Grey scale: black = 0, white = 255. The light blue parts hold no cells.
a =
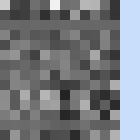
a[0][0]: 204
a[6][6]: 132
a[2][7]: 103
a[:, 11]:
[53, 52, 102, 83, 92, 52, 92, 59, 173, 80, 43, 165, 99, 177]
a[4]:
[76, 122, 128, 107, 100, 79, 83, 93, 113, 81, 128, 92]
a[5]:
[137, 148, 93, 65, 152, 122, 129, 95, 102, 167, 77, 52]
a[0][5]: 241
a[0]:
[204, 72, 63, 111, 95, 241, 110, 114, 183, 180, 109, 53]
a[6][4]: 110
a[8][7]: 64
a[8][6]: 61
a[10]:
[141, 90, 147, 113, 157, 161, 76, 119, 175, 56, 94, 43]
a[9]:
[140, 91, 172, 94, 182, 152, 35, 122, 138, 63, 45, 80]
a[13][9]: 149
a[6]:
[93, 98, 104, 92, 110, 115, 132, 100, 69, 129, 113, 92]
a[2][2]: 102
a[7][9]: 65
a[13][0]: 74
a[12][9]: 97
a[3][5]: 71
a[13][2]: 99
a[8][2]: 128
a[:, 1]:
[72, 58, 104, 79, 122, 148, 98, 131, 132, 91, 90, 141, 108, 149]
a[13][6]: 79
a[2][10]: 103
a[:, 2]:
[63, 62, 102, 102, 128, 93, 104, 102, 128, 172, 147, 92, 106, 99]
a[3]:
[130, 79, 102, 87, 91, 71, 113, 131, 84, 85, 130, 83]

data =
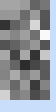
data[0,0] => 165
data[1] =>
[151, 152, 107, 155, 86]
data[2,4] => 84
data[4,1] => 99
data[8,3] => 58
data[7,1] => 170
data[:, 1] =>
[165, 152, 98, 134, 99, 67, 101, 170, 104, 121]
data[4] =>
[83, 99, 122, 151, 84]
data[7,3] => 154
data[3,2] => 159
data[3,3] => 112
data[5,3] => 51
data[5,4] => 199

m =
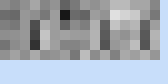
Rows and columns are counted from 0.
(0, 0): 141
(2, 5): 157
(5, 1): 162
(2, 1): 120
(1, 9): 157
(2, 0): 127
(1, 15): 120
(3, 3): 67
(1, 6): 23
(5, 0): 145
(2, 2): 151
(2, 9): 176
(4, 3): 50
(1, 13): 201
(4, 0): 116
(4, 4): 187
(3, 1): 145
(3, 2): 152
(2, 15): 158
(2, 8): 126
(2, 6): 99
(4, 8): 141
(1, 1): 105
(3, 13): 166
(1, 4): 120
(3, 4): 196
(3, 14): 89
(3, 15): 180
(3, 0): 142

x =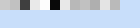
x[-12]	203
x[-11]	193
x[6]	232
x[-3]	175

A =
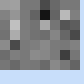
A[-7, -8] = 157
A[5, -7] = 126
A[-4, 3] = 114
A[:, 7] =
[120, 127, 93, 73, 129, 118, 100]
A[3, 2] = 125
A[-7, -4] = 74
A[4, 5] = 122
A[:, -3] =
[105, 100, 117, 133, 122, 123, 137]
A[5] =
[109, 126, 121, 139, 135, 123, 62, 118]
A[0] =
[157, 160, 120, 120, 74, 105, 121, 120]
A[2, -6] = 123
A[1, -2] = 185
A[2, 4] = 169

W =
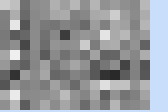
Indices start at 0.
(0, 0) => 204
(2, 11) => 169
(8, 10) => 223
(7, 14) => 87
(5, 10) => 99
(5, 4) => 91
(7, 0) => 99
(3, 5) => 136
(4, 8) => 203
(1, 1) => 173
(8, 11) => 193
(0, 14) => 184
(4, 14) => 98
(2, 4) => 121
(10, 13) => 136
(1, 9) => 169
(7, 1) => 50
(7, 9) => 88
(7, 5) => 103
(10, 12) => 132
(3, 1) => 91
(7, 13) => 129
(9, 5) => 151
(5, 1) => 239
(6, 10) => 118
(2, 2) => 85
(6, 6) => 142
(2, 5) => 117
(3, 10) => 228
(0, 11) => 156
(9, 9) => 166
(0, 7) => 183
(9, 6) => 187
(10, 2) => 92
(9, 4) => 142
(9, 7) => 146

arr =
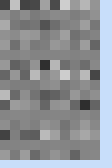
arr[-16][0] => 66
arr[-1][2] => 156
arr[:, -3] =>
[154, 126, 133, 113, 121, 130, 125, 138, 131, 151, 103, 129, 133, 152, 130, 100]
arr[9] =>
[186, 106, 142, 115, 89, 98, 115, 151, 129, 143]
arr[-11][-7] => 131
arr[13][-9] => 127
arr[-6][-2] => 46
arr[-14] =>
[170, 121, 113, 117, 83, 110, 129, 133, 158, 119]
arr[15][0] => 154
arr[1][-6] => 130
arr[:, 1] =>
[193, 127, 121, 139, 112, 132, 97, 150, 126, 106, 156, 135, 123, 127, 131, 123]
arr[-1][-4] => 135
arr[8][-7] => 125
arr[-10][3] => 147
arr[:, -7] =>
[72, 123, 117, 150, 122, 131, 147, 185, 125, 115, 138, 131, 128, 93, 134, 106]
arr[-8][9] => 128
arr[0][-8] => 67
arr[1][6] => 137
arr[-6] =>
[93, 156, 150, 138, 102, 146, 150, 103, 46, 100]
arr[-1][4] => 130
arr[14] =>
[130, 131, 132, 134, 131, 133, 132, 130, 133, 133]
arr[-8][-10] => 133
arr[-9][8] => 185
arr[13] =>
[66, 127, 96, 93, 186, 160, 122, 152, 167, 150]
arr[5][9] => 131
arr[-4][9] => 136
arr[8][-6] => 138
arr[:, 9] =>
[148, 145, 119, 131, 101, 131, 136, 70, 128, 143, 100, 130, 136, 150, 133, 135]
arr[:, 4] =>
[161, 130, 83, 123, 126, 132, 47, 134, 138, 89, 102, 132, 147, 186, 131, 130]
